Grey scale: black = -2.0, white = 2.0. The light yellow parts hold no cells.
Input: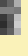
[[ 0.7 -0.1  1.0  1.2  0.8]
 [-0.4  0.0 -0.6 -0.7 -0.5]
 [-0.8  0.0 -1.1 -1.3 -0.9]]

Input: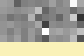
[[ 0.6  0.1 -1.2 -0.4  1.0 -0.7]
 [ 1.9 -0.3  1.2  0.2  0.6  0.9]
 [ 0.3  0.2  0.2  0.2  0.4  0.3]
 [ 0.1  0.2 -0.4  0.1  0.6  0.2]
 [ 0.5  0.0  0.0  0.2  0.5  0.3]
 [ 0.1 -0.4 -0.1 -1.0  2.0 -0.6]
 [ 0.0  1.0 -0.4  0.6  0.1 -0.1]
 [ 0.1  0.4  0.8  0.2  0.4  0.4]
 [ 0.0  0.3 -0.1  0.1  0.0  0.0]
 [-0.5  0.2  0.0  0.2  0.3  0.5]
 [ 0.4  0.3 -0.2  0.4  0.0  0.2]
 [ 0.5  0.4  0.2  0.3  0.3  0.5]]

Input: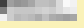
[[ 1.8  1.7  0.6]
 [ 1.9  1.6  0.5]
 [ 1.4  1.4  0.6]
 [ 0.9  1.2  0.7]
 [ 1.0  1.3  1.0]
 [ 1.0  1.2  0.7]
 [ 0.6  1.1  0.9]
 [ 0.4  1.1  1.0]
 [ 0.3  1.1  0.9]
 [ 0.5  1.2  1.2]
 [-1.0  0.0  1.8]]

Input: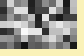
[[ 1.0  0.9 -1.0  0.9  0.3  0.0 -1.6]
 [-1.6 -1.3 -1.0  1.1  1.4 -1.2  0.2]
 [ 1.2  0.3 -1.6  1.6  1.0  0.6 -0.3]
 [-0.3  1.5 -1.0  1.2  1.0  1.4  0.4]
 [ 0.2 -0.9  1.6  0.0 -1.3  0.9 -0.3]
 [-0.8 -0.9 -1.5 -1.4  1.6  0.0 -0.6]
 [-1.5 -1.4  1.0  0.3  1.6 -0.4 -0.5]
 [ 0.3  1.5  0.2  1.3  1.9  1.0 -1.7]
 [ 0.0  1.5 -0.4  1.6  0.4 -0.3 -0.9]
 [ 1.3  0.1  0.4  1.3 -1.0  0.3 -0.1]
 [-0.7 -1.3 -0.8  1.2 -1.3  0.4 -0.6]]

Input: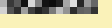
[[-0.4 -1.2]
 [ 0.4 -0.4]
 [-1.4 -0.5]
 [ 1.5 -1.3]
 [ 0.6  0.3]
 [-1.5  1.0]
 [-1.8 -0.1]
 [-1.7 -1.2]
 [ 0.0 -1.5]
 [ 1.4 -1.0]
 [-1.7  0.5]
 [-0.6 -1.3]
 [-1.1 -0.7]
 [ 0.8  1.3]]

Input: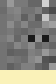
[[-0.3 -0.8  0.0  0.5 -0.3 -0.1 -0.4  0.0 -0.8  0.4]
 [ 1.3 -0.5  1.1  0.3 -0.1 -1.6 -0.2  0.4 -0.7 -0.6]
 [-0.4  0.0 -0.6 -0.3  0.0  0.3 -0.4 -0.1  0.3 -0.4]
 [-0.4 -0.2 -0.1 -0.3 -0.2 -1.6  0.2  0.0  0.1  0.0]
 [-0.1 -0.2 -0.5  0.1 -0.4  0.0 -0.1 -0.4 -0.3  0.0]
 [-0.1  0.1  0.0 -0.2 -0.3 -0.4  0.1 -0.4 -0.2 -0.3]
 [ 0.4  0.0 -0.1  0.2 -0.1  0.1 -0.3 -0.5 -0.1 -0.5]
 [-0.2 -0.3 -0.2 -0.2 -0.2 -0.1 -0.2 -0.2 -0.2 -0.2]]
